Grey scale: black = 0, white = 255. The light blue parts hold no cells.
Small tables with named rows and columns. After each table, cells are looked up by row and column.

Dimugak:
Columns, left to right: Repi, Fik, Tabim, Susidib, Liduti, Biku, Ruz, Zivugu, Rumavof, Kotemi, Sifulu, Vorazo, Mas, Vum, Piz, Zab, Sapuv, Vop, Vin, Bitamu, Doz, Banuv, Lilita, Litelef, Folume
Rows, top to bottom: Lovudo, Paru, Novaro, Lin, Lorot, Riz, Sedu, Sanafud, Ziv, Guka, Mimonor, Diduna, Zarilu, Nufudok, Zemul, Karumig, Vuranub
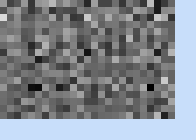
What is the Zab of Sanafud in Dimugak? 62
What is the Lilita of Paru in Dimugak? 26
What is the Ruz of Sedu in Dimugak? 178
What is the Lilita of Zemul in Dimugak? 64
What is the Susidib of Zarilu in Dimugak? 98
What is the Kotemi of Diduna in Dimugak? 100
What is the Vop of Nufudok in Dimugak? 111
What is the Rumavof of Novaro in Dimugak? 78
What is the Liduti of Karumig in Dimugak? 65

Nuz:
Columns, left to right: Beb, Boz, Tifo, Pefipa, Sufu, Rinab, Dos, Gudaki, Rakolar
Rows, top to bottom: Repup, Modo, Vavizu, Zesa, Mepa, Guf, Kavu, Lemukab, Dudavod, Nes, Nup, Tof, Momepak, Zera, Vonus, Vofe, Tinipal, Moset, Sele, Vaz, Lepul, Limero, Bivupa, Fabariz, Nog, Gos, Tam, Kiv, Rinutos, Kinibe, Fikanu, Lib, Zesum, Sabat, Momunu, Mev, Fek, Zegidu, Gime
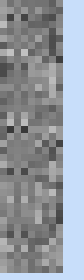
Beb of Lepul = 161
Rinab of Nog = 131
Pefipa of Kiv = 141
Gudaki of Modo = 111
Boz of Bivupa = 123
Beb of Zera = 119
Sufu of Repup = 117
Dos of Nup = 162
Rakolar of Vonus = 149
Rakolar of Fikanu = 75
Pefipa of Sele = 57
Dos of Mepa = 135
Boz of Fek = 114
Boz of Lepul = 123
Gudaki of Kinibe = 134
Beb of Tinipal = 95
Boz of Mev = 174
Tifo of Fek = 132
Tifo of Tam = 121
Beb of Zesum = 143

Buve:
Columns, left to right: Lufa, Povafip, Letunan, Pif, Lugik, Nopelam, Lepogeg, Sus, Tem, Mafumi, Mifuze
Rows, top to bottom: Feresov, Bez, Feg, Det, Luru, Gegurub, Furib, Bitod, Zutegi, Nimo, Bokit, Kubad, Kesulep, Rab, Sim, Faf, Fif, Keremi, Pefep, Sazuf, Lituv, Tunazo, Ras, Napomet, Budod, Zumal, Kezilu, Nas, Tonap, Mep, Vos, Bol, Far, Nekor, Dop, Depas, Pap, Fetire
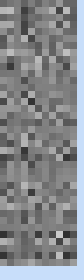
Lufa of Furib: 93
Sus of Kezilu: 123
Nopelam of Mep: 84
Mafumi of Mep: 176
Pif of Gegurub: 177
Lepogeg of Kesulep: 128
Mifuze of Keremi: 94
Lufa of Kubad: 145
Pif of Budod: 148
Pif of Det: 67
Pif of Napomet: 150
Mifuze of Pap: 81
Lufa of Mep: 152
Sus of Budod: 111
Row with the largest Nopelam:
Zutegi

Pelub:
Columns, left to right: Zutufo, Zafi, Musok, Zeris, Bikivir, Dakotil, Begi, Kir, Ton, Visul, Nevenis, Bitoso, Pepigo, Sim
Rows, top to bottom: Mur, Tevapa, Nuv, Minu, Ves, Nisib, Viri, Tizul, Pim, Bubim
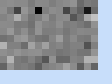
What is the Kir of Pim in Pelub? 145
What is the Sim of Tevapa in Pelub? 106
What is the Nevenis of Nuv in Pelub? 85
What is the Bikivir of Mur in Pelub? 123
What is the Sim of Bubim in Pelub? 100
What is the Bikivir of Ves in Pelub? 120
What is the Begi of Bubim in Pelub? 127
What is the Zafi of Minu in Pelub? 138
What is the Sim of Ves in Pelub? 134
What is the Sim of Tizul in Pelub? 148
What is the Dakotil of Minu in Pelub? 145
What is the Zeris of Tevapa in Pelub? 149
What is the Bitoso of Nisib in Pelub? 122
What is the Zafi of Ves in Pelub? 152
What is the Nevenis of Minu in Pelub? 128
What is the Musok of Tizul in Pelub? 147
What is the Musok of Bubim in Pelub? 122
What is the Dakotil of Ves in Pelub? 147
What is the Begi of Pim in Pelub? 86
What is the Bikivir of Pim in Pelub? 130
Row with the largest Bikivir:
Viri

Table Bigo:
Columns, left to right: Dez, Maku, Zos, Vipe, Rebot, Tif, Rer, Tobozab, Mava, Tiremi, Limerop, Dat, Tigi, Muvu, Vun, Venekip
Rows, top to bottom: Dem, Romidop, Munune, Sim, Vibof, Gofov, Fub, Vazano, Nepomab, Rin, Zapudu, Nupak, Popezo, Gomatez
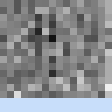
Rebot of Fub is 123
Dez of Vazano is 105
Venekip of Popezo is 239
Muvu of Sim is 100
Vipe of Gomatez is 126
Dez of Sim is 140
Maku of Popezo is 164
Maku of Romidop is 130
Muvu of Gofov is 80
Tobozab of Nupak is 158
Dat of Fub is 166
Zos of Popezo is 106
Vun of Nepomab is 107

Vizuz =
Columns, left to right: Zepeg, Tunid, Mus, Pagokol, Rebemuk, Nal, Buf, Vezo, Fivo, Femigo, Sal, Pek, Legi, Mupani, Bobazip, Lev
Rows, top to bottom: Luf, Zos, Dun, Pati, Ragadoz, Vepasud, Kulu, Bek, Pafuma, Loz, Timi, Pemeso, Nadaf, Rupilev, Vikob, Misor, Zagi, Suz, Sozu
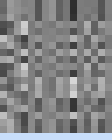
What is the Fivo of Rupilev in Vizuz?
157
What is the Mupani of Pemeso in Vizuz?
135
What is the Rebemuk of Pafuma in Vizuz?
139
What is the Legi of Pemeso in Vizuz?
145
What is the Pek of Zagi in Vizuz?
145
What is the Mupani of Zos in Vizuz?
118
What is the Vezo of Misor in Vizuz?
142
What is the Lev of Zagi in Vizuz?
123
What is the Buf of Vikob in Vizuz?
135
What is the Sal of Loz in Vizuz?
138
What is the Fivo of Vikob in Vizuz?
96
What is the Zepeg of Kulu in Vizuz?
140
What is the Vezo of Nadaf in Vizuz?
113
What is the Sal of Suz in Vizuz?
81
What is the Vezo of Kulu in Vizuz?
149

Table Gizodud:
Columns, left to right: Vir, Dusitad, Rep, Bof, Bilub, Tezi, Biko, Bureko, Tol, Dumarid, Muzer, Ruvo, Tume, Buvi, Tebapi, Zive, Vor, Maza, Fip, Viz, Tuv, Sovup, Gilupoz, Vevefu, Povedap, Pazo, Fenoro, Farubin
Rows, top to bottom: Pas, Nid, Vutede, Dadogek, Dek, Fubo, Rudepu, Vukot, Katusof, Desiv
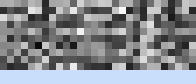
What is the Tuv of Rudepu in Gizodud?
183
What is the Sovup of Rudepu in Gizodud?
110
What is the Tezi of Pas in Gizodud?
169
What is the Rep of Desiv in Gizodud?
54
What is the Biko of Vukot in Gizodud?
58
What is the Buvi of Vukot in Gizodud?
149
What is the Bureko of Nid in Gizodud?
56
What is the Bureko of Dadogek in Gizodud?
139
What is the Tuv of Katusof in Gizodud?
219
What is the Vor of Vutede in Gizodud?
55
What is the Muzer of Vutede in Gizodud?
74
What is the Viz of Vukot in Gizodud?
49
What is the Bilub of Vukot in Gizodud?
160
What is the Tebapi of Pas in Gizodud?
202
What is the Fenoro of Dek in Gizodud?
159
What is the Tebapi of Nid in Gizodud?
71
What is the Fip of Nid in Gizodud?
38
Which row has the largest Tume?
Vutede

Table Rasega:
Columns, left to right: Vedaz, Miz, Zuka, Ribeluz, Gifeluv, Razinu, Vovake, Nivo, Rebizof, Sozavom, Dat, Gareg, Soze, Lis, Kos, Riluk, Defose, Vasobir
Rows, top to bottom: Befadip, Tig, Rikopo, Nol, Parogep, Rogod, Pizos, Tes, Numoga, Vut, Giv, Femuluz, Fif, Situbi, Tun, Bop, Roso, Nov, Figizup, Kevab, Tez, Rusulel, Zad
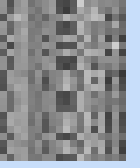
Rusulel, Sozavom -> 179
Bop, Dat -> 95
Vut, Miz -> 90
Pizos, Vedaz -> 141
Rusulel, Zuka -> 154
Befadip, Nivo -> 154
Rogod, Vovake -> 83
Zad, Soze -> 144
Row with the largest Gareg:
Befadip

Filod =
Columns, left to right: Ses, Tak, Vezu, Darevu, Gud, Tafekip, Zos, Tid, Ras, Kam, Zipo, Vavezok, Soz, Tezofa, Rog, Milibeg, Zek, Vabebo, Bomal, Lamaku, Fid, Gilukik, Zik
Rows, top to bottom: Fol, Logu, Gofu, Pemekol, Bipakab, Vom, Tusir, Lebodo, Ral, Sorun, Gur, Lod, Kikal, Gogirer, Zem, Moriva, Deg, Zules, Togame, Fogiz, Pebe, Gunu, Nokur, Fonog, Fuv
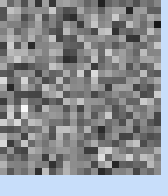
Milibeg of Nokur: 99
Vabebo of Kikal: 164
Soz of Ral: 106
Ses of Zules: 206
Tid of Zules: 116
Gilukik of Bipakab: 190
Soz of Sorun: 168
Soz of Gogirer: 127

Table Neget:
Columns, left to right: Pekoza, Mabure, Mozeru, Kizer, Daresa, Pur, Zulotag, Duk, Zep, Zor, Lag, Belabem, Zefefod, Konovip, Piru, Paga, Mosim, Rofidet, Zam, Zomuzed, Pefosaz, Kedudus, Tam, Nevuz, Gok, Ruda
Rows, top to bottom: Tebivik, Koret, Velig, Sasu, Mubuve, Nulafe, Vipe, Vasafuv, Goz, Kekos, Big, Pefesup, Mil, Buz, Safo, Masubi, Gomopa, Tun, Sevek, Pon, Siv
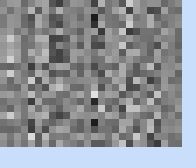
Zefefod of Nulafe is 148
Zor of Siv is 134
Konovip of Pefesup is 147
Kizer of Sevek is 135
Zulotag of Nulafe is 177
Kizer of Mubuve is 141
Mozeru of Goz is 158
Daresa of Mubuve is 108
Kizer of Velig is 105
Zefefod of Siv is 146
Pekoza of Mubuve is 144
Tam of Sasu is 132
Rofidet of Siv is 193
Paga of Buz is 160
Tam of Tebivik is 144
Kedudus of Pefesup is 64
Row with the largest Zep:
Mil

